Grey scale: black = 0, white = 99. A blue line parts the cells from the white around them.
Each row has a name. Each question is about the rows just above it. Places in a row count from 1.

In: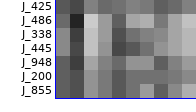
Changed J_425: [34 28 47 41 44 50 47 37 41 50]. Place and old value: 3, [50]
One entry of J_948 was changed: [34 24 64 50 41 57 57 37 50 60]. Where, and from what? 1, [37]
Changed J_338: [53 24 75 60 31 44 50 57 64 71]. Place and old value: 8, [53]

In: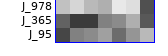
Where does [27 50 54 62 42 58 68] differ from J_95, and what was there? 7, [72]
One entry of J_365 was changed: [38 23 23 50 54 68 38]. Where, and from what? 7, [34]
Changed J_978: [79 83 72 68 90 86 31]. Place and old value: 1, [75]
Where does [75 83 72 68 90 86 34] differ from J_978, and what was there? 7, [31]
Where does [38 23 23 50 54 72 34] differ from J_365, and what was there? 6, [68]

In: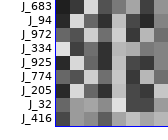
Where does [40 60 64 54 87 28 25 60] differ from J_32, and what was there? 7, [28]
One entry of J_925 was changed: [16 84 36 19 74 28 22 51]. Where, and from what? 3, [40]

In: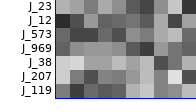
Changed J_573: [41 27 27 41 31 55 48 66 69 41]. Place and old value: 9, [73]
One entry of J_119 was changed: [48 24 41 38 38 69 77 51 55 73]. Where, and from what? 4, [35]
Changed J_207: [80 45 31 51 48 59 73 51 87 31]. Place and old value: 2, [48]
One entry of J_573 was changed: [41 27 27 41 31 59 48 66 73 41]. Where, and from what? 6, [55]
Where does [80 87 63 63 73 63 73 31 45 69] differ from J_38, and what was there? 2, [83]
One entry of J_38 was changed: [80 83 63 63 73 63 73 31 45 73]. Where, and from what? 10, [69]

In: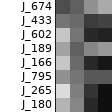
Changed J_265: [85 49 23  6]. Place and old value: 3, [20]
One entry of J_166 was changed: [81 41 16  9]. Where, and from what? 1, [77]
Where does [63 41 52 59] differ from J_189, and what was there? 2, [37]

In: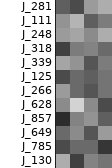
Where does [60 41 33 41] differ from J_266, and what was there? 4, [45]
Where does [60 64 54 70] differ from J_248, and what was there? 4, [67]
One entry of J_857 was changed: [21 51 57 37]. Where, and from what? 1, [17]
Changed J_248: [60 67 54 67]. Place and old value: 2, [64]
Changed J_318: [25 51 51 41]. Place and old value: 2, [48]
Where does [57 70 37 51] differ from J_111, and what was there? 4, [48]

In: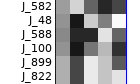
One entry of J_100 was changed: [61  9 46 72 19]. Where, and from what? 1, [57]
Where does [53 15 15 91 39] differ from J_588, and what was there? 4, [88]

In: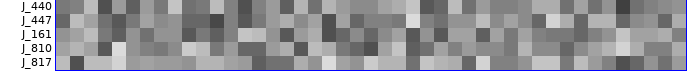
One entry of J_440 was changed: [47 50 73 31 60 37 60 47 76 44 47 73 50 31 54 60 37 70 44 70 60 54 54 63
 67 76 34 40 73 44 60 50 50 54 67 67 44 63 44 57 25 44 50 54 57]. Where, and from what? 15, [50]
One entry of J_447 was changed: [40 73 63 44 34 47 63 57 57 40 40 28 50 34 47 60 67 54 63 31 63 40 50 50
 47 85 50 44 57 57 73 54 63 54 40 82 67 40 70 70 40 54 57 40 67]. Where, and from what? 8, [54]

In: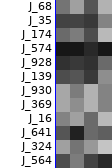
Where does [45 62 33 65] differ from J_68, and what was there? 4, [69]
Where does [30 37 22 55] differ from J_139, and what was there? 2, [33]
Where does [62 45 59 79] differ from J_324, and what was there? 4, [76]
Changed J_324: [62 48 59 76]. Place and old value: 2, [45]
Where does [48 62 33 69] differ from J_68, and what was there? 1, [45]
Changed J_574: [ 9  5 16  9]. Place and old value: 2, [9]
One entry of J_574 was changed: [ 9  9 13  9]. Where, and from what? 3, [16]

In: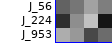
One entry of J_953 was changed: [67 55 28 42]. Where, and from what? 2, [59]
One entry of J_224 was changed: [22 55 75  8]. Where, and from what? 1, [18]
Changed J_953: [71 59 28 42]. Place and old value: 1, [67]

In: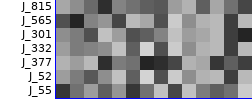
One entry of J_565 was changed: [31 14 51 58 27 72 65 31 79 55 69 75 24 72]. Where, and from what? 12, [72]
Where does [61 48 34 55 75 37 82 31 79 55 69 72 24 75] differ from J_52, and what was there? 14, [72]
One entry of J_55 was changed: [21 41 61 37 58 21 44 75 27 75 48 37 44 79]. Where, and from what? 2, [44]
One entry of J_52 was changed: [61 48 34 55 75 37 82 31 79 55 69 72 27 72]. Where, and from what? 13, [24]

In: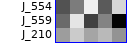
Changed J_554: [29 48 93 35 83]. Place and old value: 1, [32]
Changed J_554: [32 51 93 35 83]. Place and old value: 2, [48]

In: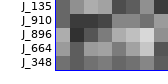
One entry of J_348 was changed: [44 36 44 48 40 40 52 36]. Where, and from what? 6, [44]
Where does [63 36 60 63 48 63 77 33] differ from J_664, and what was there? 1, [60]
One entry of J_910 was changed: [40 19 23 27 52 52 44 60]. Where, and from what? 2, [23]
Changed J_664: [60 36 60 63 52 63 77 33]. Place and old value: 5, [48]
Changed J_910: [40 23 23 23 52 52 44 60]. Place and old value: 4, [27]
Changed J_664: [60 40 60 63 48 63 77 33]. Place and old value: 2, [36]

